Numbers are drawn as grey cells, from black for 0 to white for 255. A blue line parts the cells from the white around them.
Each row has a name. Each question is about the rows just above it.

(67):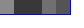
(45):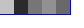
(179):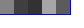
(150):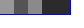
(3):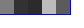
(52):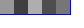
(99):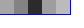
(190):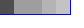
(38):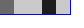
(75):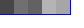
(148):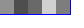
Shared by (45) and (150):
[43]
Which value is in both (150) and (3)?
[43]
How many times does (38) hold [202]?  3
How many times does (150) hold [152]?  1

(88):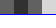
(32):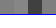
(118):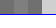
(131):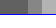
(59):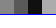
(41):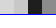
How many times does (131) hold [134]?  1
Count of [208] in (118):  1
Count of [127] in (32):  2
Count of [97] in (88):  2
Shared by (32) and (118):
[127]

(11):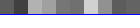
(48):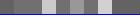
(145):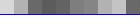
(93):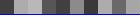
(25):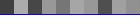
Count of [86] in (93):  1
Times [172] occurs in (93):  2
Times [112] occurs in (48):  4
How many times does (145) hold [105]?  2
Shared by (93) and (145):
[105]

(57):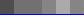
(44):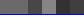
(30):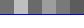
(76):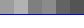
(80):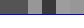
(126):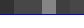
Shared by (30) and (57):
[113]
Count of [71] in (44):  1
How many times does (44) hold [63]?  1
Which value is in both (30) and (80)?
[157]
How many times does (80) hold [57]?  1
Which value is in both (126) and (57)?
[133]
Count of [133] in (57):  2

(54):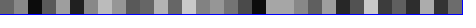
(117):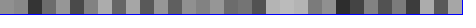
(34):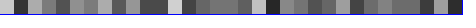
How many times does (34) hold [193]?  1
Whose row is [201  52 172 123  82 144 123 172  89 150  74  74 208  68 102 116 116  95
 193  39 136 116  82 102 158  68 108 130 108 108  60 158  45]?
(34)

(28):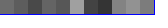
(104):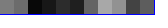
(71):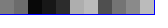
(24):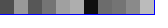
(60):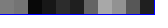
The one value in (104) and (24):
[108]
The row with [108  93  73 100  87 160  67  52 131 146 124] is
(28)

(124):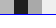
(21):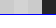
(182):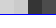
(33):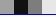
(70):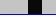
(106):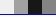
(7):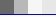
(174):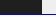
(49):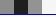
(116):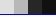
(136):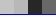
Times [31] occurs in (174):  3
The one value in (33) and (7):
[231]
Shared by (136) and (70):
[196]
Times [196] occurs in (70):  3
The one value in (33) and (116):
[17]
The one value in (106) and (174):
[239]

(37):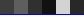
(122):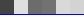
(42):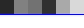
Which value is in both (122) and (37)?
[211]
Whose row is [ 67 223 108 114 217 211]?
(122)
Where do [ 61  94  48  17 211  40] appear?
(37)
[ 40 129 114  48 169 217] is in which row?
(42)

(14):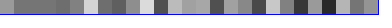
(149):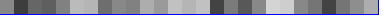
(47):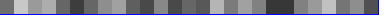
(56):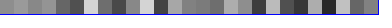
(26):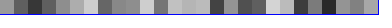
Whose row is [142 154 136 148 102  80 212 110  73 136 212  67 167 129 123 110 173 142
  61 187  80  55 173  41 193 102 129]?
(56)
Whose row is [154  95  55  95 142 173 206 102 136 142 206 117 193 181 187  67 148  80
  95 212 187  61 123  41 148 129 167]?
(26)
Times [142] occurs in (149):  1
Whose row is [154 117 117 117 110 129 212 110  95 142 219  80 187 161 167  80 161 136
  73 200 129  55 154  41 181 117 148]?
(14)
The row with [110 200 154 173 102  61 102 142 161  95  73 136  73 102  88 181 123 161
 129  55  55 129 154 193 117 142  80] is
(47)
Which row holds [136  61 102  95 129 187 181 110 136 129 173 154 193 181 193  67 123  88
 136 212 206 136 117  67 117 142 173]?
(149)

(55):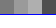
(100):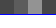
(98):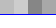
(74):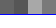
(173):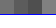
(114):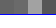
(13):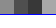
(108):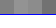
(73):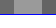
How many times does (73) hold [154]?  2
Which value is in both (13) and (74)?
[168]

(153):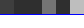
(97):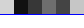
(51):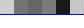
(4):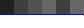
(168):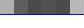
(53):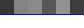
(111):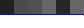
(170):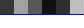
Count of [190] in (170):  1
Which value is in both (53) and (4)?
[62]
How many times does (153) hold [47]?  3
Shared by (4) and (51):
[102]
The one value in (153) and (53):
[62]

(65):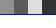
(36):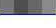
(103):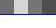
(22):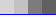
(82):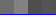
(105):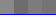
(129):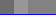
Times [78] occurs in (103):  1
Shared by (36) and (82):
[78]
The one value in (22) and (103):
[213]
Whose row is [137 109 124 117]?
(105)
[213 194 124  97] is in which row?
(22)
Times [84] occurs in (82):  1
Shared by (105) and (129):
[109]

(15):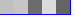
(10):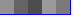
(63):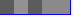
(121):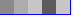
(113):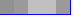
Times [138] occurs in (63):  2
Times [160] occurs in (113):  0
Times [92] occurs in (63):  2
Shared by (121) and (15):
[198]
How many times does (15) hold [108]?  1
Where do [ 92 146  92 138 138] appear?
(63)
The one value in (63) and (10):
[146]

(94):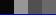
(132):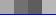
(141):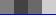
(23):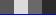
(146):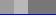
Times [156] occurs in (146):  1
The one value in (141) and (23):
[105]
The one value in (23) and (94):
[105]
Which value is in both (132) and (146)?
[184]

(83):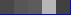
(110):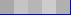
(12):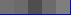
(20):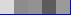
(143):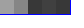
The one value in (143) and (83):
[64]
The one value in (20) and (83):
[92]

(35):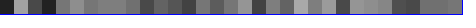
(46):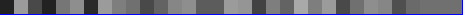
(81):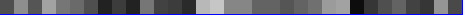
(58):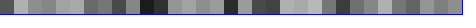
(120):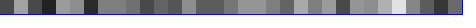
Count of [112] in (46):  5
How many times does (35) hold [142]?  2
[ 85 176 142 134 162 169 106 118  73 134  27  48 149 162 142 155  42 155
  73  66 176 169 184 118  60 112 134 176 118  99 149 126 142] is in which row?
(58)
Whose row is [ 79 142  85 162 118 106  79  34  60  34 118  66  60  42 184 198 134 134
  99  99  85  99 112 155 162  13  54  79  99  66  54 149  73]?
(81)
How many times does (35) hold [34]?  2
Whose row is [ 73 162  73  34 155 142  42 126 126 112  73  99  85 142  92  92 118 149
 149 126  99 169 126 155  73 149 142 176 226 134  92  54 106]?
(120)
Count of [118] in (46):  1

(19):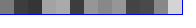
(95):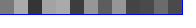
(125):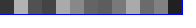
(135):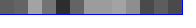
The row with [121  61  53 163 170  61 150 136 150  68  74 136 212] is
(19)
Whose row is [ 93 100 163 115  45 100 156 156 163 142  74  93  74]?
(135)
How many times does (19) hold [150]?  2
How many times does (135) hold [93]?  2

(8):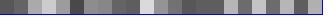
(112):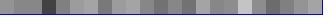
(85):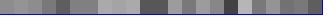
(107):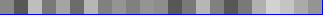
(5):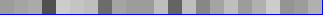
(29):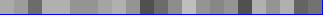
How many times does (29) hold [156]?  1
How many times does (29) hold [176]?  5
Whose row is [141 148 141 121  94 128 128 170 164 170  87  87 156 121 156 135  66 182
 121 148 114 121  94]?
(85)
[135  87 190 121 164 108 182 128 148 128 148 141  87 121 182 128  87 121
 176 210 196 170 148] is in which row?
(107)
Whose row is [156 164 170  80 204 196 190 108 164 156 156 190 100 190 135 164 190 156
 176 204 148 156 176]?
(5)
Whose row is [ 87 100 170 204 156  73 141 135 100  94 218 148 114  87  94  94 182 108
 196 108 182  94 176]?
(8)
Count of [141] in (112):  2

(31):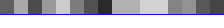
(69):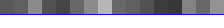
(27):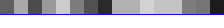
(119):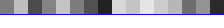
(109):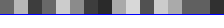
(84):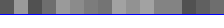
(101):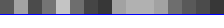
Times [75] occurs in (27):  1
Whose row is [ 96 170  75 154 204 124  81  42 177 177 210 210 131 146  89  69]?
(31)

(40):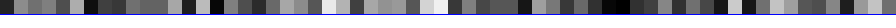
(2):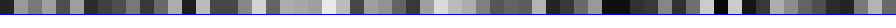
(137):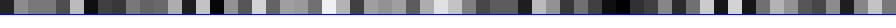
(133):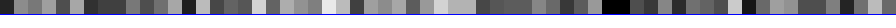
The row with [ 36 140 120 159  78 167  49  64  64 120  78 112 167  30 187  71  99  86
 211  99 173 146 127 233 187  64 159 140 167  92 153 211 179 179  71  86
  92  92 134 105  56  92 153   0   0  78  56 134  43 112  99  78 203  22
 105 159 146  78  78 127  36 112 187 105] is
(133)
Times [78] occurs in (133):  6
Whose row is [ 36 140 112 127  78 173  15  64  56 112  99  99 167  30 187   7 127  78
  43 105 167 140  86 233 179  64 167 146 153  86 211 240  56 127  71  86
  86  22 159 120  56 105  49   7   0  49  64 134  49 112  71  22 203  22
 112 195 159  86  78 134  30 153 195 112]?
(40)
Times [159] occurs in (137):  3
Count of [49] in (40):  3
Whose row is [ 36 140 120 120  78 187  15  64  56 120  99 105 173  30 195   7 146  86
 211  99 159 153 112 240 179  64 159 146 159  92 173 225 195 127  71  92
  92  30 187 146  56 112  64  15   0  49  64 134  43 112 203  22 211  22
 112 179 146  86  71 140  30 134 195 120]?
(137)

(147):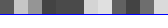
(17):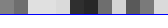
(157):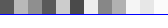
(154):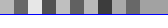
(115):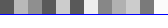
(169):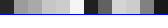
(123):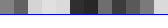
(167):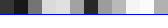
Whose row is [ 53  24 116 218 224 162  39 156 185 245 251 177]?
(167)
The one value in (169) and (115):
[204]
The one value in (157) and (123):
[89]
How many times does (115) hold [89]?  3
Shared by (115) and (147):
[89]
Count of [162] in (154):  2

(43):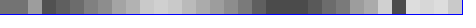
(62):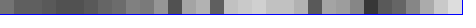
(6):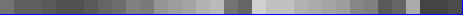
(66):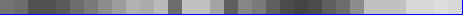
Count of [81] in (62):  3
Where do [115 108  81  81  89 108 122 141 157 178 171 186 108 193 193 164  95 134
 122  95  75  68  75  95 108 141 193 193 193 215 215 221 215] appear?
(66)
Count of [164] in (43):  1
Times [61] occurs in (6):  0
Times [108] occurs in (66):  4
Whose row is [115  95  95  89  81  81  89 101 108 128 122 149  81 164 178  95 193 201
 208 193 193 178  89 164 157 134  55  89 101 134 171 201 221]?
(62)

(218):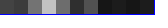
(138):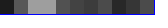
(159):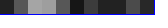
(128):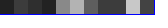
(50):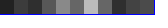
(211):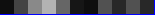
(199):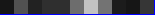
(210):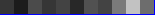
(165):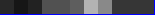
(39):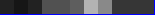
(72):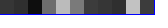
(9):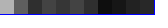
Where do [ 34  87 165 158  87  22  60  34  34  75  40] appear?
(159)
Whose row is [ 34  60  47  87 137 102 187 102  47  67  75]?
(50)

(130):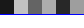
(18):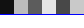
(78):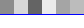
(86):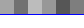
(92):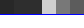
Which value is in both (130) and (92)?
[40]
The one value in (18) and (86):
[188]
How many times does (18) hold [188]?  1
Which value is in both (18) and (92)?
[92]

